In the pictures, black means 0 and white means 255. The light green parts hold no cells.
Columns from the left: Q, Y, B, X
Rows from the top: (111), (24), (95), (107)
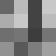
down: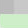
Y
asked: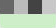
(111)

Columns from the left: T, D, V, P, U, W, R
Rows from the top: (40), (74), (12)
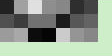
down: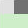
V
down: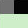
P
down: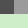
T
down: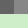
R
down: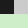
U
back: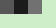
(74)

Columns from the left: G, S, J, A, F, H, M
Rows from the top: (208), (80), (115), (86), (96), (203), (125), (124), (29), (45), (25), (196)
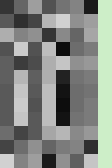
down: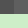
G
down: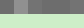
H

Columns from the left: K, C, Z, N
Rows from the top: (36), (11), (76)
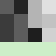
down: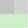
N
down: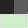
C
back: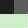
(76)

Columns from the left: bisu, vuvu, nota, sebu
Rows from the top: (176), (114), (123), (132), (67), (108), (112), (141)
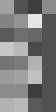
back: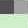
(176)
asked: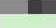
(112)

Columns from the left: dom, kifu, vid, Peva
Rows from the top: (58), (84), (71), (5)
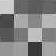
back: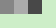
(84)
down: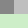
vid
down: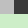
vid
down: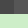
dom
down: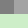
Peva

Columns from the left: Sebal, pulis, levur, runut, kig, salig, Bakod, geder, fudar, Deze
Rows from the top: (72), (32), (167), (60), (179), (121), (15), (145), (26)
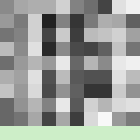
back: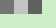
(60)
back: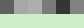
(32)
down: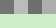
Sebal
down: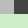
Bakod
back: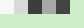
(26)

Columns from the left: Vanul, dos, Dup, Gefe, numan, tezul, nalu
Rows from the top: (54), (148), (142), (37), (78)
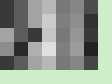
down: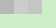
Gefe
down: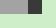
Dup
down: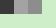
Vanul
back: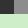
(148)
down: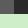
dos
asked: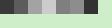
(148)
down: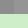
tezul

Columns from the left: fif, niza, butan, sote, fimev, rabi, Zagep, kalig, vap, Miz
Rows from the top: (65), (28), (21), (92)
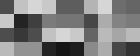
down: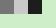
rabi
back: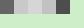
(21)
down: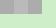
kalig
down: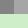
vap
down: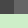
Zagep
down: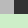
Miz

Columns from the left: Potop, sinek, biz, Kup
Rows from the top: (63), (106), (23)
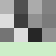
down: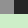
biz
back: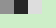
(23)
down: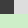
sinek

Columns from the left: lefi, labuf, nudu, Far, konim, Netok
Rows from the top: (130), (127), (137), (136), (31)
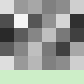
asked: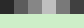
(137)
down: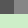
nudu
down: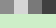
konim
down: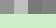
Far
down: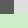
lefi
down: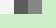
labuf
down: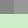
labuf

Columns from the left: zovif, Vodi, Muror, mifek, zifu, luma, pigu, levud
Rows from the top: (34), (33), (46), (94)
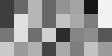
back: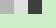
(33)
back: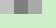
(94)
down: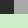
zifu

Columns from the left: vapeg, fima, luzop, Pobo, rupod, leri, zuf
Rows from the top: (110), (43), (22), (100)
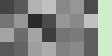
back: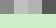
(110)
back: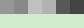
(110)
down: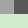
vapeg
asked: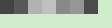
(110)
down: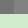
rupod
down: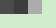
Pobo

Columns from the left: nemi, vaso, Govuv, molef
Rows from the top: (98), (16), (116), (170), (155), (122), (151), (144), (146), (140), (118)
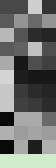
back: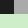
(118)
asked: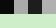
(118)
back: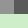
(16)
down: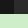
Govuv
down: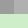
molef
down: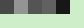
vaso
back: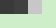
(144)

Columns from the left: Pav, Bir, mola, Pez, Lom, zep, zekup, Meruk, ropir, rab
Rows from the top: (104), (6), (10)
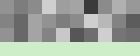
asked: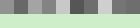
(10)
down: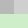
Meruk
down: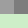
Lom
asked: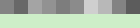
(6)
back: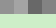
(6)

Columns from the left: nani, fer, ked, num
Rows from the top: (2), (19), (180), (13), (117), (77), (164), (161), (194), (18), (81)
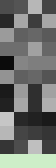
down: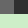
ked
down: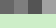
num
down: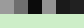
nani
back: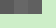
(180)
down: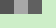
fer

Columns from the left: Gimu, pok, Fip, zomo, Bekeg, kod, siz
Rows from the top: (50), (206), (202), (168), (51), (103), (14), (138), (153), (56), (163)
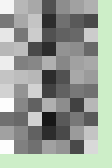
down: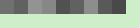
Bekeg
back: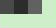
(56)
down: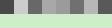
siz
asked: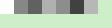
(138)
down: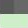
kod
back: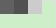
(202)

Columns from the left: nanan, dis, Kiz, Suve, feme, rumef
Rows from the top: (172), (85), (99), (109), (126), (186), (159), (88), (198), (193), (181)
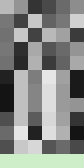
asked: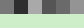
(109)
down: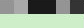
rumef

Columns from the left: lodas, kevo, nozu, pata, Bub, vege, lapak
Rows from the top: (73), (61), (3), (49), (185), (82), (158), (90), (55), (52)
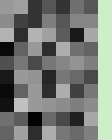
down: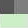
pata
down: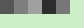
pata
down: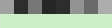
pata
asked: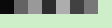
(158)

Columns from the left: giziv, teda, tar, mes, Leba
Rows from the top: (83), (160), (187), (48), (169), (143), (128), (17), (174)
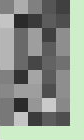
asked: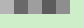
(48)
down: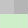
giziv
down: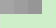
tar
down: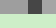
tar
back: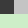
(174)
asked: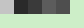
(160)

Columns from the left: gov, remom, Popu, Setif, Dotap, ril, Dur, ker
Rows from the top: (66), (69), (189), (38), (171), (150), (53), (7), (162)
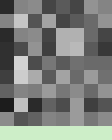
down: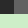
Popu
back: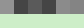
(66)
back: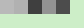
(38)
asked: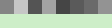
(69)
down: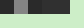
gov
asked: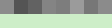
(162)

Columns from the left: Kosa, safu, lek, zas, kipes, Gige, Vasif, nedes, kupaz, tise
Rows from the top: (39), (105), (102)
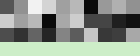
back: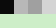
(39)
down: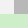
lek
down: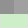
safu

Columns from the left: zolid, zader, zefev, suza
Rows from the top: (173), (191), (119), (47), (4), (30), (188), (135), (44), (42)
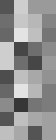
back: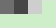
(47)
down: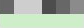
zolid
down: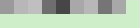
zefev
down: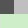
zolid
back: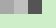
(44)
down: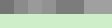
suza

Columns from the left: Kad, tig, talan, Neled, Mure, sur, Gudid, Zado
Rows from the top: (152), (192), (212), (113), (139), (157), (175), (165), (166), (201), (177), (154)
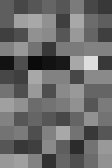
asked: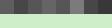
(152)
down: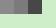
Mure
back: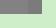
(113)
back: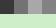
(201)
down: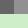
Neled

